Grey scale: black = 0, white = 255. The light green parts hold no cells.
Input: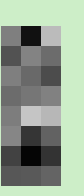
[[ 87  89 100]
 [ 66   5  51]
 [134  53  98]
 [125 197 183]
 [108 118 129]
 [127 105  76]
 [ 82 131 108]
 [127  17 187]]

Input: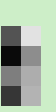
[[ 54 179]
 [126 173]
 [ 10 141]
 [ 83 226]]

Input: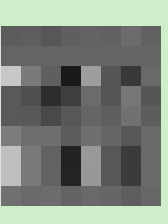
[[112 105 108  99 105 102  94 103]
 [190 121  98  35 151  87  59 106]
 [191 121  98  34 153  87  59 105]
 [124 109 111  92 111 101  87 105]
 [ 89  88  73  87 101  94 113  93]
 [ 89  79  44  63 107  85 119  86]
 [199 122  95  25 157  85  57 105]
 [100 100 100 101 100 101 101 101]
 [ 92  94  87  95  99  97 108  97]]

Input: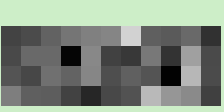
[[126  95  93  66  38  72  82 185 150 138  64]
 [ 84  71 112  99 134  78  96  84   2 183  75]
 [ 73 105 105   5 136  65  56 120  51 160  74]
 [ 67  75  98 117 128 133 210  95  90 105  49]]

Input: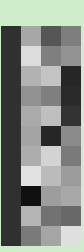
[[ 48 122 165 223]
 [ 48 180 114 104]
 [ 48  16 157 168]
 [ 48 226 187 155]
 [ 48 173 211 122]
 [ 48 164  38 139]
 [ 48 170 191  51]
 [ 48 146 127  42]
 [ 48 178 195  38]
 [ 48 220 127 147]
 [ 48 167  86 126]]

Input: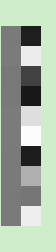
[[122 238]
 [121 118]
 [122 175]
 [122  29]
 [123 252]
 [123 222]
 [121  24]
 [120  65]
 [123 236]
 [122  30]]
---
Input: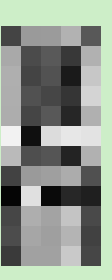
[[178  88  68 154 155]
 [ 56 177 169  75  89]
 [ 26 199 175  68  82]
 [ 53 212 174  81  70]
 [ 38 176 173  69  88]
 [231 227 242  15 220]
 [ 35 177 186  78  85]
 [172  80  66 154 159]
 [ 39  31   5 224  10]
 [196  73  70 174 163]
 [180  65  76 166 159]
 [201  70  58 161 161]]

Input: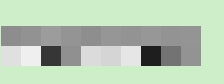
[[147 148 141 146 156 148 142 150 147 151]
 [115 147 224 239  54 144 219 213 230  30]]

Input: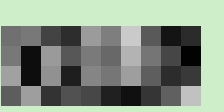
[[ 20  43 112 120  67  45 155 126 202  89]
 [ 70   2 120  13 154  87 122 104 179 117]
 [ 44  57 161  13 145  30 133 118 158  94]
 [ 96 193  93 158  51  81  71  32  16  53]]

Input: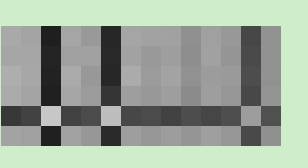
[[ 71 146 169 164  31 165 153  39 165 162 161 144 160 152]
 [ 74 146 166 166  36 160 161  40 162 153 158 142 161 149]
 [ 77 145 174 167  34 170 152  39 171 155 163 145 156 154]
 [ 72 148 171 164  32 166 155  53 158 152 158 139 158 150]
 [157  80  56  66 199  66  75 189  71  75  66  77  70  78]
 [ 73 144 163 160  32 162 151  42 158 150 157 149 159 150]]

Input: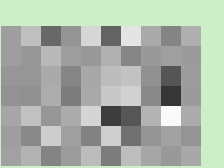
[[132 175 158 191 104 148 214  99 228 170]
 [159 155 158 151 184 158 152 177 133 153]
 [ 85 157 150 150 170 134 168 188 194 145]
 [ 54 155 146 144 173 124 169 200 209 137]
 [250 171 166 193 150 171 213  61  86 179]
 [162 148 158 137 205 160 130 206 113 148]
 [153 168 161 178 132 156 188 124 189 166]]

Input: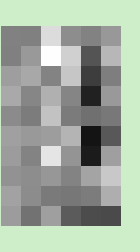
[[130 152 129 128 220 141]
 [ 84 183 128 153 254 208]
 [ 61 126 158 168 131 198]
 [ 33 153 169 134 176 133]
 [112 120 139 124 194 123]
 [ 20  88 160 153 157 180]
 [ 27 159 156 131 229 148]
 [164 200 146 141 151 131]
 [124 174 162 140 122 119]
 [ 76  74 156 114 159  91]]

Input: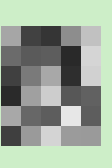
[[141 193 166  65  53]
 [ 41 213 107  90  93]
 [ 46 209  64 122 168]
 [ 87  97  42 160 205]
 [231  93 168 103  93]
 [155 154  63 154 212]]
